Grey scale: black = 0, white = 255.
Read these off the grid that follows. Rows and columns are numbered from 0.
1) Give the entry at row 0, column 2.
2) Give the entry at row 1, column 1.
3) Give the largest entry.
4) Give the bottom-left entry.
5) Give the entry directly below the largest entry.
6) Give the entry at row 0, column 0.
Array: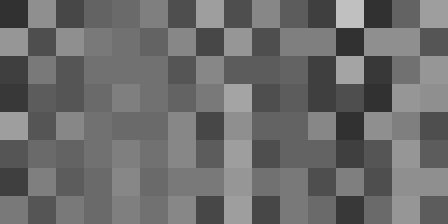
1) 71
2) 78
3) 192
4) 121
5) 49
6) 49
